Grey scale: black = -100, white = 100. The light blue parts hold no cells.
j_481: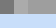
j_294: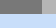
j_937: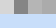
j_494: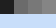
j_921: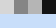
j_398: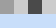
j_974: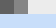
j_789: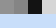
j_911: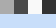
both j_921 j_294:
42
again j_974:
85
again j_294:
-6
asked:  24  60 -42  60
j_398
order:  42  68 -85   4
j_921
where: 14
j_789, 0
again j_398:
60

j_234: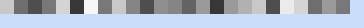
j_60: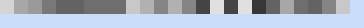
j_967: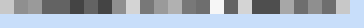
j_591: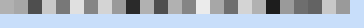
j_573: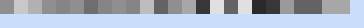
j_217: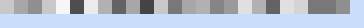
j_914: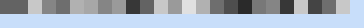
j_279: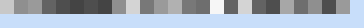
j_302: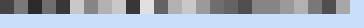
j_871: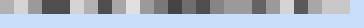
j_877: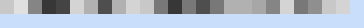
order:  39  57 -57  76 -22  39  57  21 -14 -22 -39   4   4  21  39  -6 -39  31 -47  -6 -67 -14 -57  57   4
j_302
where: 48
j_573, 10
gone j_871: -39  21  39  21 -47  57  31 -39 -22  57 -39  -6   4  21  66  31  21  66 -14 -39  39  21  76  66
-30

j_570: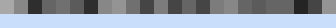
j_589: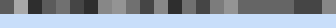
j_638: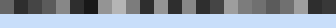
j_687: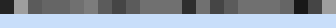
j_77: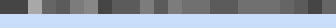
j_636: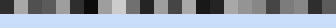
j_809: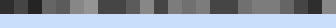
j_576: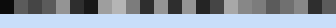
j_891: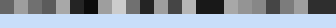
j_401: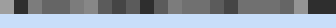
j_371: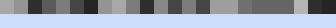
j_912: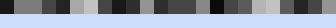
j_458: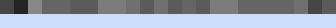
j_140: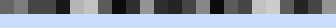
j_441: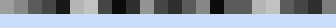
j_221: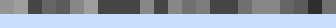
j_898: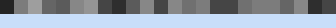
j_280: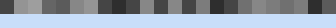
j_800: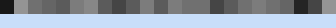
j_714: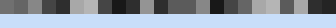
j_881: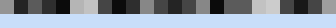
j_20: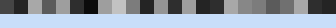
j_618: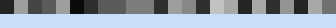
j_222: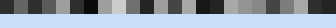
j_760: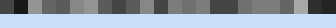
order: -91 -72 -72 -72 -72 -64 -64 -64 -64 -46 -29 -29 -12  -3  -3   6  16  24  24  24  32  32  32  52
j_20
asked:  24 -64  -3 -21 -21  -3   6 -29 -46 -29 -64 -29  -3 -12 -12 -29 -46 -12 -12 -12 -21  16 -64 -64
j_401
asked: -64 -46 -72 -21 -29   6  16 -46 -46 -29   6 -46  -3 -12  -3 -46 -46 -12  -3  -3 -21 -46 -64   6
j_809
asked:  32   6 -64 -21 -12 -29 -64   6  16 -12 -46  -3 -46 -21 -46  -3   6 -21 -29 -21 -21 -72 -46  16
j_570
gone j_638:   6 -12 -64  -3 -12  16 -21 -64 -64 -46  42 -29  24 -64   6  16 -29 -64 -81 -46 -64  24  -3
-56
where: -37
j_636, 2
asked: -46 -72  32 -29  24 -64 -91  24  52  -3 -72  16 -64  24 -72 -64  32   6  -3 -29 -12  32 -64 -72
j_20

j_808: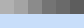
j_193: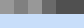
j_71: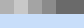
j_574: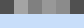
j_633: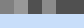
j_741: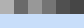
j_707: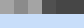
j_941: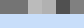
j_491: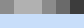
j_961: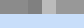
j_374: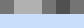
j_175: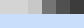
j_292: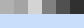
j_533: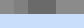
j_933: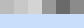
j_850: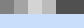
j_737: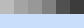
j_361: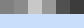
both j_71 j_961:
9
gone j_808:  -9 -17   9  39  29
-27
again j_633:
-37
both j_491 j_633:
9

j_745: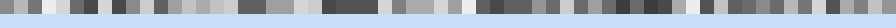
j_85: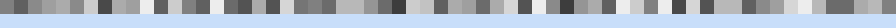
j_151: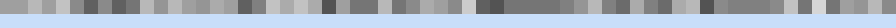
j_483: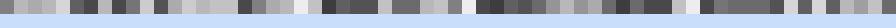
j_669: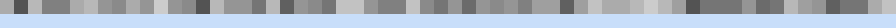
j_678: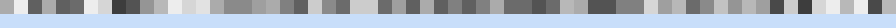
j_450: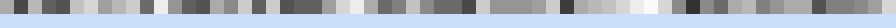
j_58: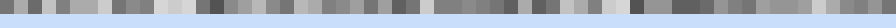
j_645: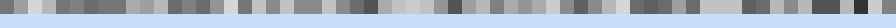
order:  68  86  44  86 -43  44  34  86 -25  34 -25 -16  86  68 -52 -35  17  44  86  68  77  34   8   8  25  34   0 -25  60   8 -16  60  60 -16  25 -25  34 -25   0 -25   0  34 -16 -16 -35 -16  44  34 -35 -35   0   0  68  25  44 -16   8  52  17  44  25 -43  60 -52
j_678
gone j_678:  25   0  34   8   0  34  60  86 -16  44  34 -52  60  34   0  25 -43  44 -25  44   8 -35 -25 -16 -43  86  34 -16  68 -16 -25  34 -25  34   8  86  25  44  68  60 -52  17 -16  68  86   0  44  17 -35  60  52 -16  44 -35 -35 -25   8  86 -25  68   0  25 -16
77
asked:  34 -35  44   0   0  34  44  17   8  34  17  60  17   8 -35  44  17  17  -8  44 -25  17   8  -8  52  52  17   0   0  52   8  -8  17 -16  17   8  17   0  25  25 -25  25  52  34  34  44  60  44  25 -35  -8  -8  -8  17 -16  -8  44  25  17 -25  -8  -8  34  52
j_669

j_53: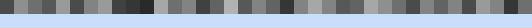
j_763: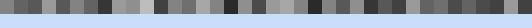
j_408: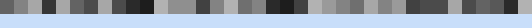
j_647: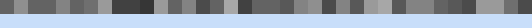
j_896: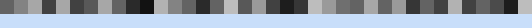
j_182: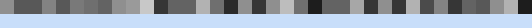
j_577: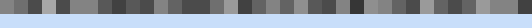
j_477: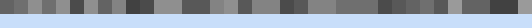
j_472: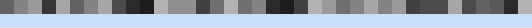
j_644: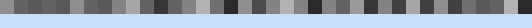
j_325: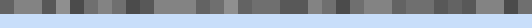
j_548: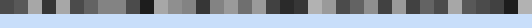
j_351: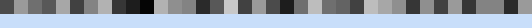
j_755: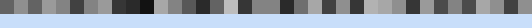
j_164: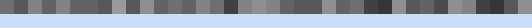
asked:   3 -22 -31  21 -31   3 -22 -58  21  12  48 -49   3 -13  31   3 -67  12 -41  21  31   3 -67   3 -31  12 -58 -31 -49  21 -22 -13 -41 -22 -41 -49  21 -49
j_763
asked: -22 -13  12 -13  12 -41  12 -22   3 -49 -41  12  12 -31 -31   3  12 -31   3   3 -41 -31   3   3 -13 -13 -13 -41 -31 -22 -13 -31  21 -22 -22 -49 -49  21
j_477
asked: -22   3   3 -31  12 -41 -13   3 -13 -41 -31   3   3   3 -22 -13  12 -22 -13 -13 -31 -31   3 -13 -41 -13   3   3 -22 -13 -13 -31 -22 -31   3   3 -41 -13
j_325
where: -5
j_182, 5
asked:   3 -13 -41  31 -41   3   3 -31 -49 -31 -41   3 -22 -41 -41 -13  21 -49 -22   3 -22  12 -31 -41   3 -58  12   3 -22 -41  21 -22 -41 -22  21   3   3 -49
j_577
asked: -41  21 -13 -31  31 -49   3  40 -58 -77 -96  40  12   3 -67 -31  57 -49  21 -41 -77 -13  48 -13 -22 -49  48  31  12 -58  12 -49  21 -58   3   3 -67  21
j_351

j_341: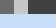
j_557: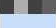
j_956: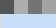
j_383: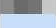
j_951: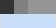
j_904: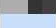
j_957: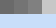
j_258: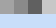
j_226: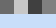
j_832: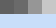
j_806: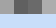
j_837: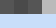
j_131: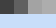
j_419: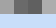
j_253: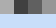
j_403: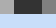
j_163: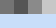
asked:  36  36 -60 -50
j_904
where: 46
j_837, 3
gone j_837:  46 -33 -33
-42
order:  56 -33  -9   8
j_163
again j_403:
-60
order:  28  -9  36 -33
j_956
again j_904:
36

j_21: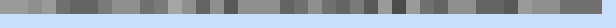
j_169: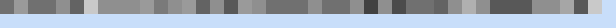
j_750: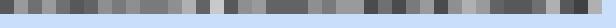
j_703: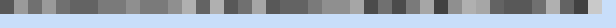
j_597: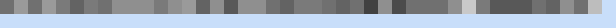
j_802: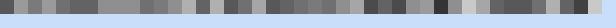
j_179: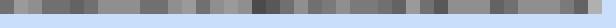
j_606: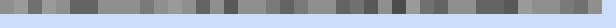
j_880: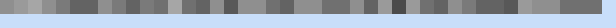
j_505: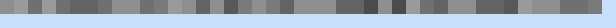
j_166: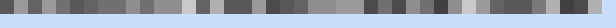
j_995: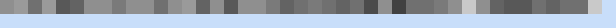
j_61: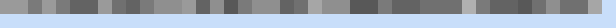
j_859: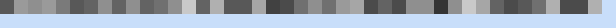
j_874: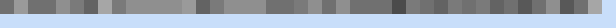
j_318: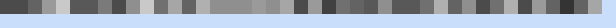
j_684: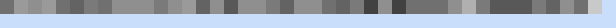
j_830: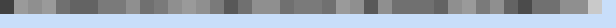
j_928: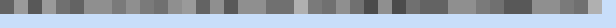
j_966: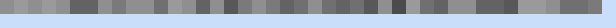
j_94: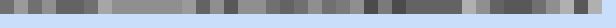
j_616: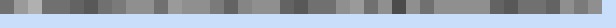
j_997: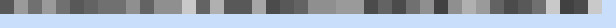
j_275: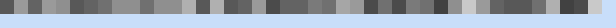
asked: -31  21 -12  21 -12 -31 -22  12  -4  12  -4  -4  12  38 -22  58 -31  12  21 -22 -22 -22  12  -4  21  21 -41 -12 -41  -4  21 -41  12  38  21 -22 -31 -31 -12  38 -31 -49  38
j_750
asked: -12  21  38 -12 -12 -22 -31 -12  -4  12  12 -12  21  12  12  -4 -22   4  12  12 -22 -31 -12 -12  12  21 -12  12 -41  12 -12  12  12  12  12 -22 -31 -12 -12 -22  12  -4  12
j_616
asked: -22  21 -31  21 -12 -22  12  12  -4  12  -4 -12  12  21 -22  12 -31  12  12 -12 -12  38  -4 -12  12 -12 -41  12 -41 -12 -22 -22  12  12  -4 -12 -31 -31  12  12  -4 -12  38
j_928
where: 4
j_616, 17
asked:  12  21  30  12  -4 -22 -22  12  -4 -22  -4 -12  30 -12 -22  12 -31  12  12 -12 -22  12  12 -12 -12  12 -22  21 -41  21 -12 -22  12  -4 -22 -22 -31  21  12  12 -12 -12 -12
j_880
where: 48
j_597, 42
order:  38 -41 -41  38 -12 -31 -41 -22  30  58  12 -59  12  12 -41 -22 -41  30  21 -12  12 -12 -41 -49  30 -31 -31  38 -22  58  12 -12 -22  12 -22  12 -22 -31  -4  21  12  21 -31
j_859

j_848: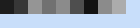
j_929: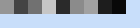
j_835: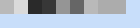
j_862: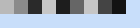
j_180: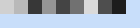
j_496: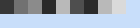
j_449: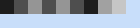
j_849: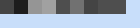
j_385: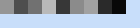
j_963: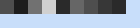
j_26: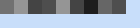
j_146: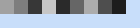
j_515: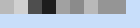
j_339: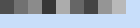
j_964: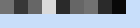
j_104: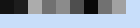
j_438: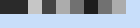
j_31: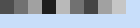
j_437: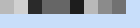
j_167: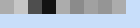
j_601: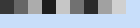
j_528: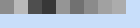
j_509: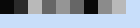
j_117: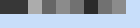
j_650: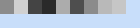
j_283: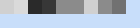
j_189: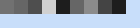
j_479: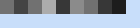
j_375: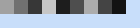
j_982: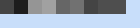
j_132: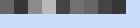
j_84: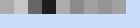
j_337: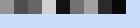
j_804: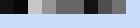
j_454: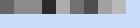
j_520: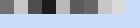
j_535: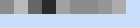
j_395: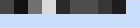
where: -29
j_520, 5
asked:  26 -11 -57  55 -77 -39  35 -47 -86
j_375
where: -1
j_146, 1
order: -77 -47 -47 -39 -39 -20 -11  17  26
j_982

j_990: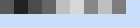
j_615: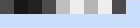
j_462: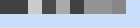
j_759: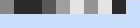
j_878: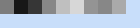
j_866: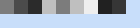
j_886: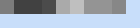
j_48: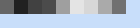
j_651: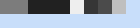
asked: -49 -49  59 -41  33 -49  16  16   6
j_462
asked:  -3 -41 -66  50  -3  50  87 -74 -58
j_866
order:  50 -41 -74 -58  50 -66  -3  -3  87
j_866
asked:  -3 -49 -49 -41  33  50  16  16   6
j_886
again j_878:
6
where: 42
j_615, 6

